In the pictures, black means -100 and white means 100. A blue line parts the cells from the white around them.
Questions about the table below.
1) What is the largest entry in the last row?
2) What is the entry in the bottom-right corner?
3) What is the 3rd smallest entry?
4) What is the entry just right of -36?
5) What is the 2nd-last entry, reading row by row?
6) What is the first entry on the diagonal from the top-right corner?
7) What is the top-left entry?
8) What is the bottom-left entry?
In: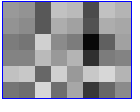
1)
69
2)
9
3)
-57
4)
36
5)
-19
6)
41
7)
20
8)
-8

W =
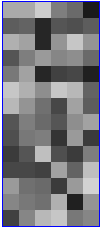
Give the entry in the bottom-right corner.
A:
5
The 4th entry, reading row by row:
-1
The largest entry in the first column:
55
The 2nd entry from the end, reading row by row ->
-6
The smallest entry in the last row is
-49
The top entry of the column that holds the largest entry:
-80
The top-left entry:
33
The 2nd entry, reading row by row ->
33
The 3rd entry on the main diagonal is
-70
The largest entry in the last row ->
55
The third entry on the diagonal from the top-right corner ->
16
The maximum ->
65
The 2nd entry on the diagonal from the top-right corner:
-38
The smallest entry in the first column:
-54
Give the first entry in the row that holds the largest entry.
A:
21
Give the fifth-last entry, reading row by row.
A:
5
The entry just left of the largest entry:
21
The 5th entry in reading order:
-17
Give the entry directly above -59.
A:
-33
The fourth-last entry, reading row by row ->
44
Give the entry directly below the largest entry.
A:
16
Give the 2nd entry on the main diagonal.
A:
-22

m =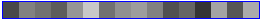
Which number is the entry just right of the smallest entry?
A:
29
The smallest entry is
-59
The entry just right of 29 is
-32
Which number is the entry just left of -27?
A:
-11

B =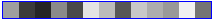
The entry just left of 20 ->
36
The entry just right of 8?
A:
-43

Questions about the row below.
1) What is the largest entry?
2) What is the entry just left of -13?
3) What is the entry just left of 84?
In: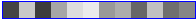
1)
84
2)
51
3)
73

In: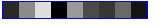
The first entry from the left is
-68
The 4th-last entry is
-41
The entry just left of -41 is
20

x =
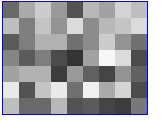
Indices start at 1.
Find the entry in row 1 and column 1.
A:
-18
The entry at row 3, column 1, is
-29
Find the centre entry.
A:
-59
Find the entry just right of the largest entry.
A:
72
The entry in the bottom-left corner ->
49
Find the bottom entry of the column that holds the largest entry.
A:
-47
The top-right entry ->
49
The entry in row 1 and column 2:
33
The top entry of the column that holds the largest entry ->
27
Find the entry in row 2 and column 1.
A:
49
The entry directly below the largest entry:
-47
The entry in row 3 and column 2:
-1
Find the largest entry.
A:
94
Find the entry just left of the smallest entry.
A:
-41
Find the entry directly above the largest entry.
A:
60
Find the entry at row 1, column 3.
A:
60
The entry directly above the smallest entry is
-12
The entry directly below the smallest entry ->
21
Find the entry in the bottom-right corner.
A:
-6

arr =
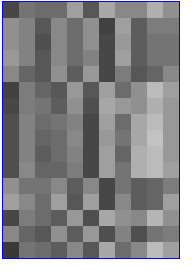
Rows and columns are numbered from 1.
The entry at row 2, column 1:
13
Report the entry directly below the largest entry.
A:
47
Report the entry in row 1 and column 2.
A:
-9
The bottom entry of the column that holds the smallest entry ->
-55
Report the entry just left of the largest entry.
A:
31
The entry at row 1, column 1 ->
-44
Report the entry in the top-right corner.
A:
13
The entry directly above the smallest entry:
7
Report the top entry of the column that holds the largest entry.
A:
37
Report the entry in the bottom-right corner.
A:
25
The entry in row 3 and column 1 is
13
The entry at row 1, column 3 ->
-15
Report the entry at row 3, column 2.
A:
2
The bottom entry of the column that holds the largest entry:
47
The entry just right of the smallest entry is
-9
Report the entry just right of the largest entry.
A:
19
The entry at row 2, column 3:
-32

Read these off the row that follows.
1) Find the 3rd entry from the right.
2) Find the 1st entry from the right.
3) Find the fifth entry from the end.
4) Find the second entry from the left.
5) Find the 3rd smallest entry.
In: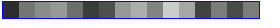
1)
-3
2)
-3
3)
31
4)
-8
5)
-48

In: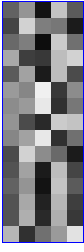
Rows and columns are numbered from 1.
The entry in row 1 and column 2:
16
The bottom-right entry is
77
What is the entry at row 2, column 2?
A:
65
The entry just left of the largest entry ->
5
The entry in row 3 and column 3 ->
-90
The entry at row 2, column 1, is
-46
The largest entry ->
88
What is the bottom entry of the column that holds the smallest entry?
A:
-12
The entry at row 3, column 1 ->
-18
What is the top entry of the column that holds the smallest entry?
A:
-85
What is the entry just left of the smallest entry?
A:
-1
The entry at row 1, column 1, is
-23
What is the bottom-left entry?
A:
43
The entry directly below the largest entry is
82
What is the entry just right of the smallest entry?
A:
59
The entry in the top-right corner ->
-29
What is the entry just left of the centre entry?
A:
-41
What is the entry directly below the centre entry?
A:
82
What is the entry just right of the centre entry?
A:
59
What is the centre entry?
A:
-68

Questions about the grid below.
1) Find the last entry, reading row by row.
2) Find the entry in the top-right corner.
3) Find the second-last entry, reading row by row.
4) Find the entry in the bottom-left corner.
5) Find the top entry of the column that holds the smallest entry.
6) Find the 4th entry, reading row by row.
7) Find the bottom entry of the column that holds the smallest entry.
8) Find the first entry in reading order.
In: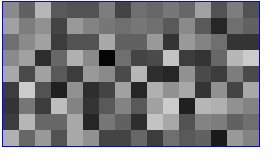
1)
3
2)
-36
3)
20
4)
38
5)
-2
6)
-30
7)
-47
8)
8

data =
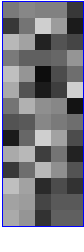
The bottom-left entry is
33
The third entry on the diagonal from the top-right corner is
-73
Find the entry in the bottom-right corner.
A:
-25
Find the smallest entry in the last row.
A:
-61
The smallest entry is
-90
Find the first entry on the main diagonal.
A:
-4
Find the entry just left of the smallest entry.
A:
17
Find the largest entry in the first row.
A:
6
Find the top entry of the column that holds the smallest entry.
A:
1
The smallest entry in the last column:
-85
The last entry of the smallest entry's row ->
-14
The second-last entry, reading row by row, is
-25
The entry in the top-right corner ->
-56
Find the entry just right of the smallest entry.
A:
-40
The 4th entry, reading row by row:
1
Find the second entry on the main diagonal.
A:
-9
